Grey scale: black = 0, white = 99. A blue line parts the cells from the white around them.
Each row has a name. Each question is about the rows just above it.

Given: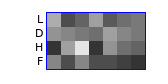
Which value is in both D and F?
[52]
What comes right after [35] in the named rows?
[43]
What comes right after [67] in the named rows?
[30]
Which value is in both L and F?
[30]

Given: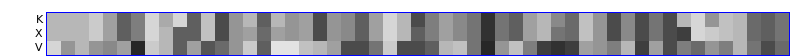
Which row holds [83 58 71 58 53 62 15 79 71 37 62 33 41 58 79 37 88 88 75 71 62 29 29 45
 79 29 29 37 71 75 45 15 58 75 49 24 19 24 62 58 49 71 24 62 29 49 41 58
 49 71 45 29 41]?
V
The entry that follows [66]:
[83]
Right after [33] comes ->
[41]
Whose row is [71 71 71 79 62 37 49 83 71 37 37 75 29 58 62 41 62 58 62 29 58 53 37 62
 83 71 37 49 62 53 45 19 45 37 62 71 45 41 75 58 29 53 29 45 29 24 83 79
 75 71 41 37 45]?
X

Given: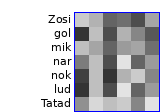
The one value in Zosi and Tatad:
[79]
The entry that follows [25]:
[74]

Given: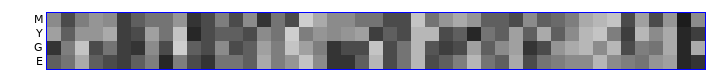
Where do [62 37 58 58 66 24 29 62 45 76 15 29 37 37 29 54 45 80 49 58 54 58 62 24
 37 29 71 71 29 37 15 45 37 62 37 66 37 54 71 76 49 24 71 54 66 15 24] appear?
Y
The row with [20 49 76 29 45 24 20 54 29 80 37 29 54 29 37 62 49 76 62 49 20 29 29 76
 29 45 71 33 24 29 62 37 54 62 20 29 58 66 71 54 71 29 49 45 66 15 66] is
G
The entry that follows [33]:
[24]
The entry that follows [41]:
[49]

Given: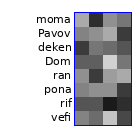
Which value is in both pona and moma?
[56]
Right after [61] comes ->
[66]
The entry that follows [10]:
[18]

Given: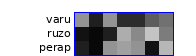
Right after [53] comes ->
[76]
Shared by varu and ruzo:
[12]
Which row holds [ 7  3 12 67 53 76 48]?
ruzo
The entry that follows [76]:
[48]
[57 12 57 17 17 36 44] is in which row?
varu
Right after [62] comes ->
[57]

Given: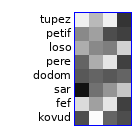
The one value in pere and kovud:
[39]
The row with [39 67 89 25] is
pere
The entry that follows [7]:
[44]

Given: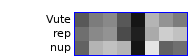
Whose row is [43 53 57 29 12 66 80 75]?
rep
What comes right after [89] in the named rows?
[38]
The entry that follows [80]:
[75]
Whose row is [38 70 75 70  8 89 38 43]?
nup

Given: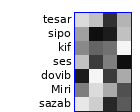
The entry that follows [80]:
[15]
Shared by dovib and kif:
[95]

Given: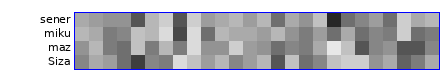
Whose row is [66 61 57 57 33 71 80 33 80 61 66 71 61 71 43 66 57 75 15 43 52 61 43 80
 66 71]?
sener
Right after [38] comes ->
[48]

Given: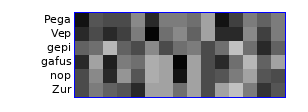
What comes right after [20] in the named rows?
[33]
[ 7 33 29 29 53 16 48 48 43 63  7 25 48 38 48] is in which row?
Pega
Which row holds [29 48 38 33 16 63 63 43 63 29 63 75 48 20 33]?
Zur
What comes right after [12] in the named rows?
[48]
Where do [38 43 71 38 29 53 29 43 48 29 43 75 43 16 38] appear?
gepi
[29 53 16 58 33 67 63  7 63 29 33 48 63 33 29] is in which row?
nop
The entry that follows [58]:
[33]

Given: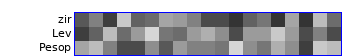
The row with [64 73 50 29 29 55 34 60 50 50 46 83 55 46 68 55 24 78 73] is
Pesop
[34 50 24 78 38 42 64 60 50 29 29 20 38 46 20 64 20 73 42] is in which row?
zir

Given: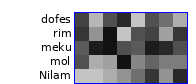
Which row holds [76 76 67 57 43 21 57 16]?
Nilam
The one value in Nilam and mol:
[67]
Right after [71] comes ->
[31]
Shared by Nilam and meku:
[16]
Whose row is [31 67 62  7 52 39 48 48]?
mol

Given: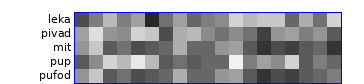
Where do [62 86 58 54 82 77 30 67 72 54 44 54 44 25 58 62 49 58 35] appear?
pivad
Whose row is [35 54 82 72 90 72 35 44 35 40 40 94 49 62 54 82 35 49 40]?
pup

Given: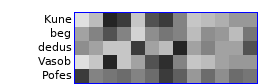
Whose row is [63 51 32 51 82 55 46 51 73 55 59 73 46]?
beg
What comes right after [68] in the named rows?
[59]
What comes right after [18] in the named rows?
[51]

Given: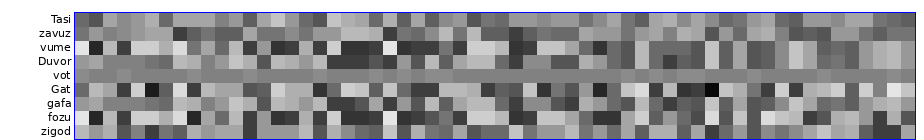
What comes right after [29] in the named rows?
[85]
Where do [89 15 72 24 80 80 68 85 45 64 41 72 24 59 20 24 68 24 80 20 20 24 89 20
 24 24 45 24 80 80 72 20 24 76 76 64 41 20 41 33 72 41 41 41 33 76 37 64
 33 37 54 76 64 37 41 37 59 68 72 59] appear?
vume
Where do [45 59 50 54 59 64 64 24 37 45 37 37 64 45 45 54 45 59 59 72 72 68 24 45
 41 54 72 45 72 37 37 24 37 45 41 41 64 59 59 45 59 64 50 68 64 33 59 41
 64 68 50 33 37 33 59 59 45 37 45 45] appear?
zavuz
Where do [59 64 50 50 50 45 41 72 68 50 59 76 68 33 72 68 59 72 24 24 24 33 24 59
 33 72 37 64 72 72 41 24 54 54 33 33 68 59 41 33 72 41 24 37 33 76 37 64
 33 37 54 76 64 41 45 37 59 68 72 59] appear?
Duvor

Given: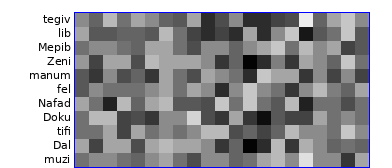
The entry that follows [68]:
[54]
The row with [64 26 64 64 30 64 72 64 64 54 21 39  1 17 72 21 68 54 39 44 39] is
Dal
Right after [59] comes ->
[26]
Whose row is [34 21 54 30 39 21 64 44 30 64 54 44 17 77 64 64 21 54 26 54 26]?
manum

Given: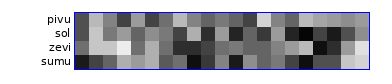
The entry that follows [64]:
[60]
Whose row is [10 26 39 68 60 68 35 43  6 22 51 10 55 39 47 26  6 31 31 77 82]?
sumu
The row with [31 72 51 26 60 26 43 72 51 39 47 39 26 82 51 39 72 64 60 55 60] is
pivu
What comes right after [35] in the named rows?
[43]

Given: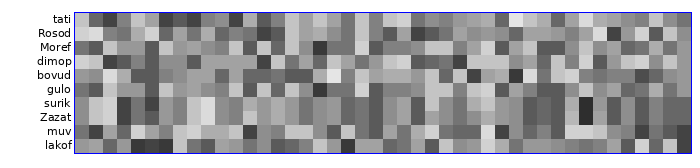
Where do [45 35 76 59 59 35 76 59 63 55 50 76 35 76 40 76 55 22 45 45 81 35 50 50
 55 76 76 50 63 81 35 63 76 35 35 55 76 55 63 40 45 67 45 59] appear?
Moref
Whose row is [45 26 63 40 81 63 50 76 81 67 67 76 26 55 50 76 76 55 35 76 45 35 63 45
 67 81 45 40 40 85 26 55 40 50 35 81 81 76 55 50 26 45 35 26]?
muv
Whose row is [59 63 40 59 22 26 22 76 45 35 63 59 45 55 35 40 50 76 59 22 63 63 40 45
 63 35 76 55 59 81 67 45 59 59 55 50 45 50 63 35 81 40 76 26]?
lakof
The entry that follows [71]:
[18]
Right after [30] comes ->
[40]
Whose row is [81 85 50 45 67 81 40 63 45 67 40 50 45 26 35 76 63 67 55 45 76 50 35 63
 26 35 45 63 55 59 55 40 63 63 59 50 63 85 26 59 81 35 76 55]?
Rosod

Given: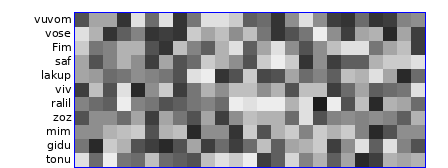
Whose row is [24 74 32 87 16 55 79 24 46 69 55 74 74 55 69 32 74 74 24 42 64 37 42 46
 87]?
viv
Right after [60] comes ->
[42]
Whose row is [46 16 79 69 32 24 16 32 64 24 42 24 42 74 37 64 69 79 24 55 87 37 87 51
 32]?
gidu
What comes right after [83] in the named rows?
[51]
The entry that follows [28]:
[32]

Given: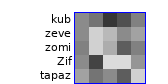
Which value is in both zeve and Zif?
[54]
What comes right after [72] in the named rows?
[54]
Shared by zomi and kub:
[50]
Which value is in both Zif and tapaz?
[54]

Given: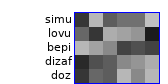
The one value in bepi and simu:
[71]
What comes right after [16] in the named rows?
[31]
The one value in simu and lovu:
[21]
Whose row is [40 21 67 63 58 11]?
lovu
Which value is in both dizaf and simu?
[36]

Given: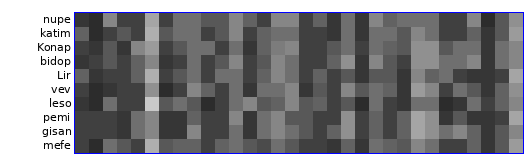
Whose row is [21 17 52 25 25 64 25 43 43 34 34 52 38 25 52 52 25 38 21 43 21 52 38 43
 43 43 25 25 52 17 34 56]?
nupe
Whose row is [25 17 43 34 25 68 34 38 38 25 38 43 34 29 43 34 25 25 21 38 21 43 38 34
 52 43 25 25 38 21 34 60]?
mefe
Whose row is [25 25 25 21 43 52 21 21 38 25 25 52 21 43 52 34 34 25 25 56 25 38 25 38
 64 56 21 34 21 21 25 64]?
pemi
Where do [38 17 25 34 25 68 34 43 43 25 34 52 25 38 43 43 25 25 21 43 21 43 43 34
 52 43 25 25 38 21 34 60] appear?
katim
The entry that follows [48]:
[52]
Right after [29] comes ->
[43]
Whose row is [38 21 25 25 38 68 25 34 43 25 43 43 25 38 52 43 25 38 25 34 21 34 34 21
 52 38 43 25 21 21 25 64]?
Lir

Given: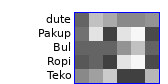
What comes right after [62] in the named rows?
[79]
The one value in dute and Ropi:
[39]
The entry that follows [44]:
[88]

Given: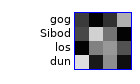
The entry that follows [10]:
[55]
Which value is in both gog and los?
[1]
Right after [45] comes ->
[1]
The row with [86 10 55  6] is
dun
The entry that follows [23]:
[1]
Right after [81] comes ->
[45]
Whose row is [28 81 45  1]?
Sibod

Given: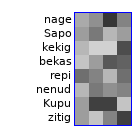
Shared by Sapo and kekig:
[71]
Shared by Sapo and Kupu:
[61]
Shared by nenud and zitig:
[51]
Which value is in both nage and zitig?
[51]
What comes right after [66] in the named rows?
[56]
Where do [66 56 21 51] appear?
nage

